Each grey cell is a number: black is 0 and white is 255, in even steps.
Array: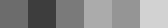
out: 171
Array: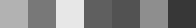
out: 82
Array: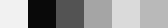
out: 165
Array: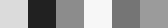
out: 247
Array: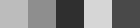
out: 47
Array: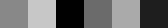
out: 107
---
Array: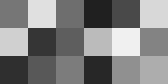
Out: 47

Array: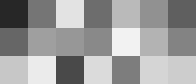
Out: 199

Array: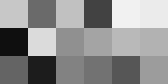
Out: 100

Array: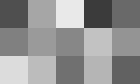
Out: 220

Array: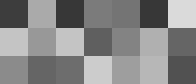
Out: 139

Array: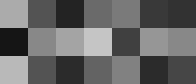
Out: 185

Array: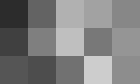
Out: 85

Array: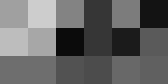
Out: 110

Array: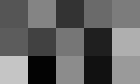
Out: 197
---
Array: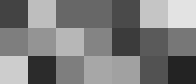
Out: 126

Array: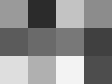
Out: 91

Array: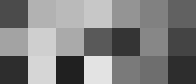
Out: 163

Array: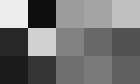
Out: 39

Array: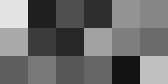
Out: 170

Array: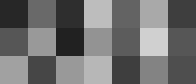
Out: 86

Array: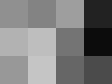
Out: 178
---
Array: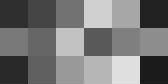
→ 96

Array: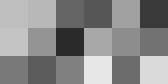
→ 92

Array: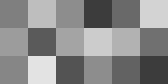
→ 227

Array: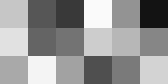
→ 244

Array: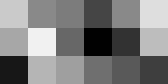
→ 181

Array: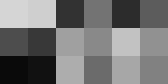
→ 17
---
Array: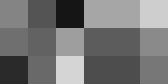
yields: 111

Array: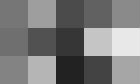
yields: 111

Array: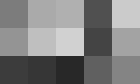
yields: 148

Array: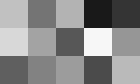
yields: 216

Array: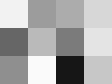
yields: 102

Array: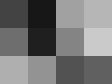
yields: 110

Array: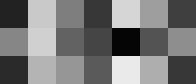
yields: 134
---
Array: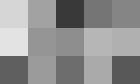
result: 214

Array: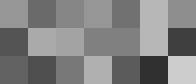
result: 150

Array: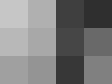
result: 198

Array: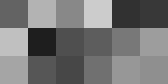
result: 99

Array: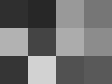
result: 47

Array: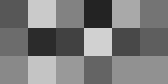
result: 87

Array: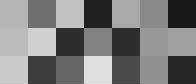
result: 181
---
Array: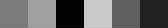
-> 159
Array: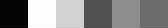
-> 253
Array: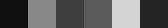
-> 136
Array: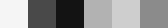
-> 73
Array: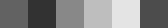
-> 50
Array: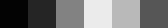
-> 37
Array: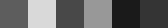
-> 217
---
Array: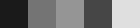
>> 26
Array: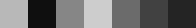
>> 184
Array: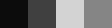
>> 12
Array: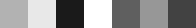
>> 178
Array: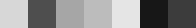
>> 215
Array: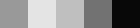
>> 153
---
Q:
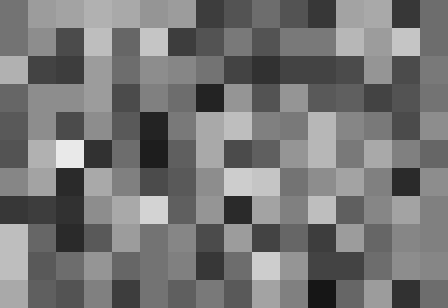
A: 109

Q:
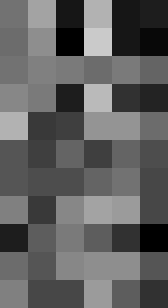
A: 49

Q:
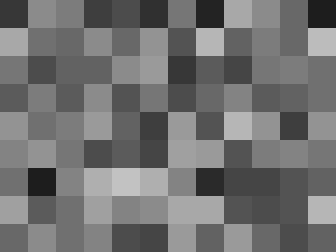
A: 98

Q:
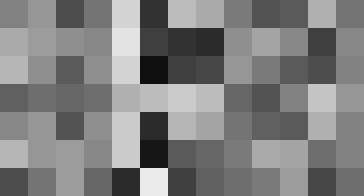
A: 110

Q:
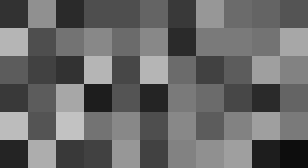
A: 13
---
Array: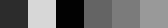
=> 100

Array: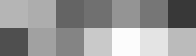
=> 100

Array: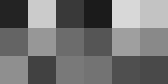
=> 57

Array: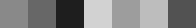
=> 103

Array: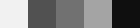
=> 113

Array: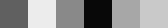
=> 137

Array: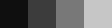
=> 120

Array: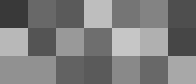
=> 78
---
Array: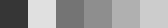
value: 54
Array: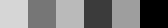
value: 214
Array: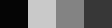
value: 5
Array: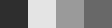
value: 46
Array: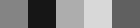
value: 132
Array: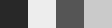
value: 40
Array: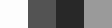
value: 253
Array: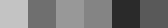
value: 195
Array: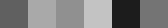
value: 96
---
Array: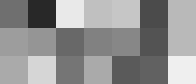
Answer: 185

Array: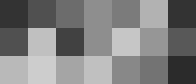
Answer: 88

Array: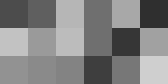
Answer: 161

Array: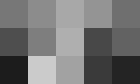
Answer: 98

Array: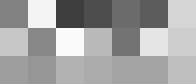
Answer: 206

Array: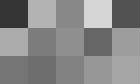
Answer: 157
